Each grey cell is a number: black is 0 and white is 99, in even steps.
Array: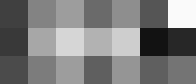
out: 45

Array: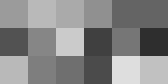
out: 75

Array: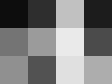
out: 67

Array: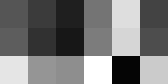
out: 79

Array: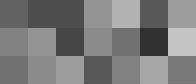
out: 47

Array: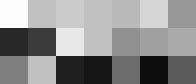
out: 35
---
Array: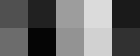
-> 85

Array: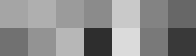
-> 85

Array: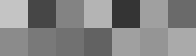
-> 76

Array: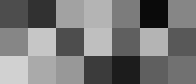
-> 81

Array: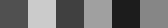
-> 79

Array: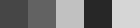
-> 83

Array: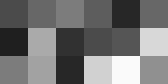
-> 97

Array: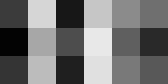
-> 90

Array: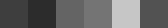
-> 77

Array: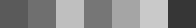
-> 78
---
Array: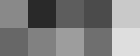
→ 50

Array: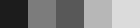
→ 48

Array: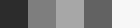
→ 49

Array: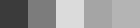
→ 48

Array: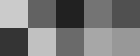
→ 75

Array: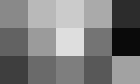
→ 41

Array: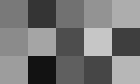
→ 7

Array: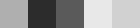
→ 17

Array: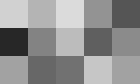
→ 40

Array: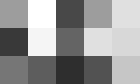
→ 36
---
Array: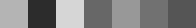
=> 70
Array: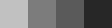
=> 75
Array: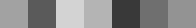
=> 63
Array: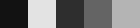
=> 7
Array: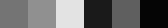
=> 45
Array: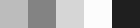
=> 73
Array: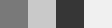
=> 47
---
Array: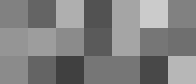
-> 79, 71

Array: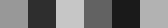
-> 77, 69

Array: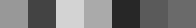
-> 82, 66

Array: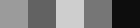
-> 80, 60

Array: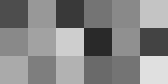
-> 87, 80

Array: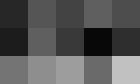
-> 75, 61

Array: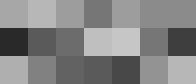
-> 77, 74

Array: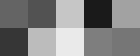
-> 91, 77
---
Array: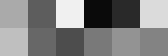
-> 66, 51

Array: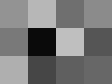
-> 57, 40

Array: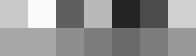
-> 78, 59

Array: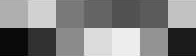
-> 68, 10

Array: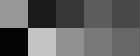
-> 59, 40

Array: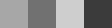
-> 65, 23

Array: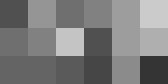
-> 31, 20

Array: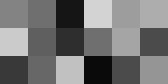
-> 51, 58

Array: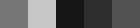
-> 46, 32
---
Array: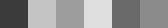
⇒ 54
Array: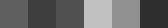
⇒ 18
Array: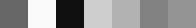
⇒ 57
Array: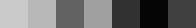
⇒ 25
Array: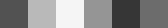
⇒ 42
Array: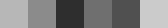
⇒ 79
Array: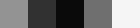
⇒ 95
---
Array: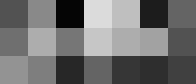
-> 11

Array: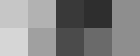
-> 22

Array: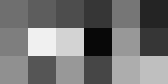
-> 14

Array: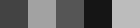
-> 26

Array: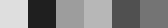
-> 31

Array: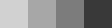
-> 48

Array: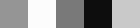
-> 47

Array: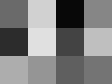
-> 17

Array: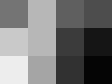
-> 8

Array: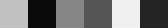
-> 14
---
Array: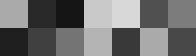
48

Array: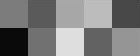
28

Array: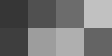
75

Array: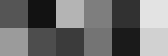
88

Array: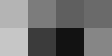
41

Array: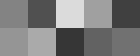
25

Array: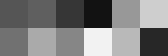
80

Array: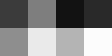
16
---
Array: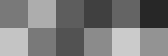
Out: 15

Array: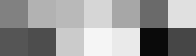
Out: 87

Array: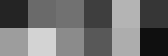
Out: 21

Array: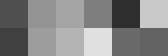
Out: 78

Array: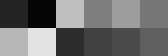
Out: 46

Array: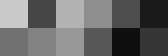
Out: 10

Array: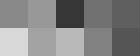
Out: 37

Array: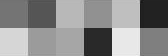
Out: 13

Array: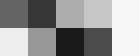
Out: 96
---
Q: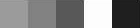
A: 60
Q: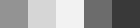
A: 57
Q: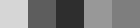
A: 83
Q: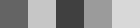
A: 39
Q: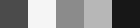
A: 29
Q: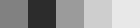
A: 50
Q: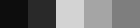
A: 5
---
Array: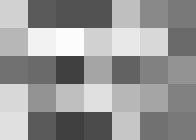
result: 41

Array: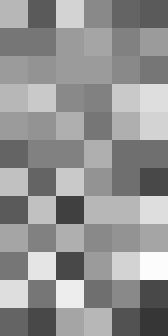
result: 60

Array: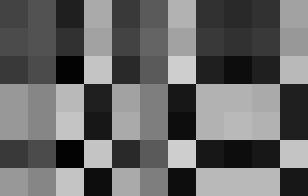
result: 59

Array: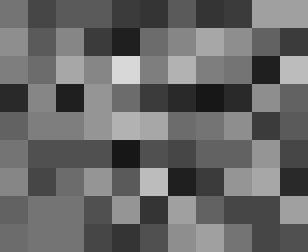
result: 23

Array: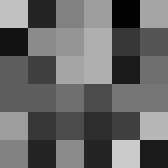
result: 33

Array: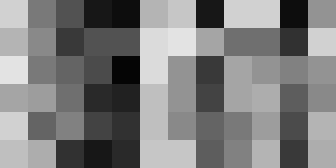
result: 81

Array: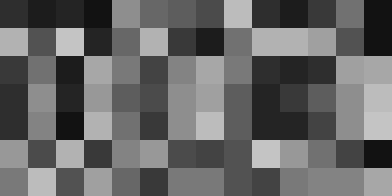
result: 7
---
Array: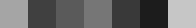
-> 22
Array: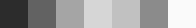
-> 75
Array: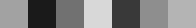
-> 22
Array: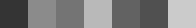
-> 38
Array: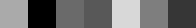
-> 84
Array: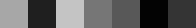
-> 34
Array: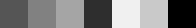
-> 93
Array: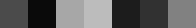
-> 11
